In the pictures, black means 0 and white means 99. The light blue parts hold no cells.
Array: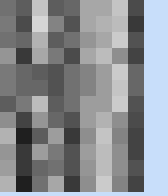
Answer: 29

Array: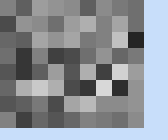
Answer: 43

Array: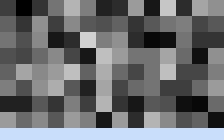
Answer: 56

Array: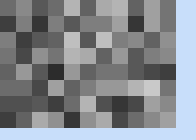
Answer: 45

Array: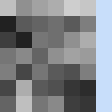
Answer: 77
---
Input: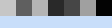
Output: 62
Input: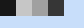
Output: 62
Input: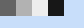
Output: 92
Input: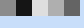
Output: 68
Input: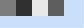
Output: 90
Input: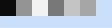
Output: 76
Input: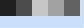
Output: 63
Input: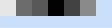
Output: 26
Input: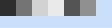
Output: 33
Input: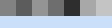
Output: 65
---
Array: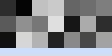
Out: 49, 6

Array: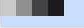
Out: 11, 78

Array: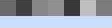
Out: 48, 41

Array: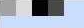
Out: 28, 63

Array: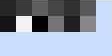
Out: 34, 8

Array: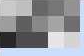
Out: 57, 16

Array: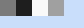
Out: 62, 47
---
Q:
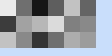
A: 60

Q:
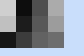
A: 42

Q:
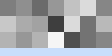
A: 52

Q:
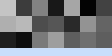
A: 36

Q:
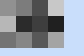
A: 64

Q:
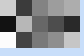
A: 77

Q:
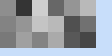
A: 27

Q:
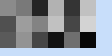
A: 3

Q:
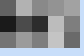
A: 41

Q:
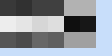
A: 62
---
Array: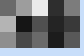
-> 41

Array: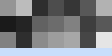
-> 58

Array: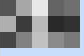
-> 33

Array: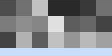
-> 30

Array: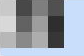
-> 78

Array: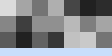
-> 85

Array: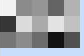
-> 94
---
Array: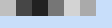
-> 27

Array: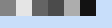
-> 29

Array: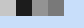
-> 47

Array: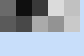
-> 22

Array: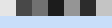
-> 17

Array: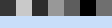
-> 17
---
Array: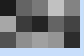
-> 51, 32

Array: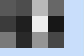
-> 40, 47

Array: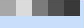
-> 22, 65

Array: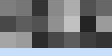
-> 40, 64

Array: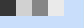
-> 91, 21

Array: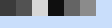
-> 54, 23

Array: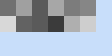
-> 52, 84
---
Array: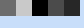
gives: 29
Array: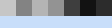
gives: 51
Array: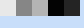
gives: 52
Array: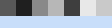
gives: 53
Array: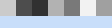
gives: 62
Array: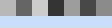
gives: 54
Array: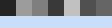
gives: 39
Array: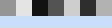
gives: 58
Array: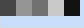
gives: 44
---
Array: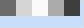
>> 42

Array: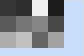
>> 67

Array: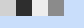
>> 81

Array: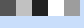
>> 33

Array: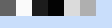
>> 38

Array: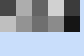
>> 74

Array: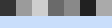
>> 20
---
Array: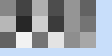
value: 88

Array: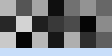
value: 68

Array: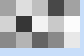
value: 39

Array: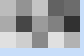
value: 53

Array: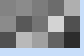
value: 62

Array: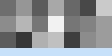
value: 24

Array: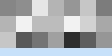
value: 18
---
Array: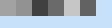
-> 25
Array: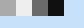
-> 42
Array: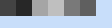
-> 64
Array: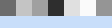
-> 62
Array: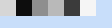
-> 55
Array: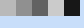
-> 38
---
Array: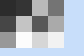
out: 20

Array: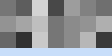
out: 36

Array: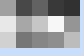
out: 28

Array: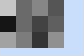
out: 41

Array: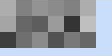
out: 50

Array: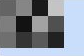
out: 52
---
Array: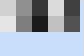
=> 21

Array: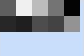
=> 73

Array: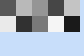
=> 58

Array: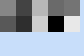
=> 71

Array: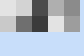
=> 29

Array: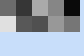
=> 66

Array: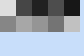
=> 13

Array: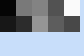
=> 51

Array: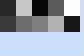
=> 2
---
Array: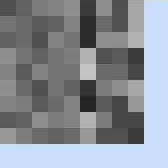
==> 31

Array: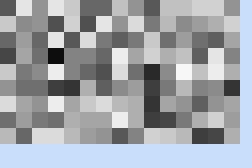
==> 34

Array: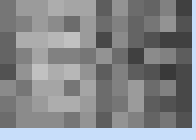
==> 46

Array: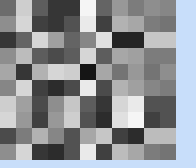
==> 42

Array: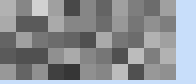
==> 69
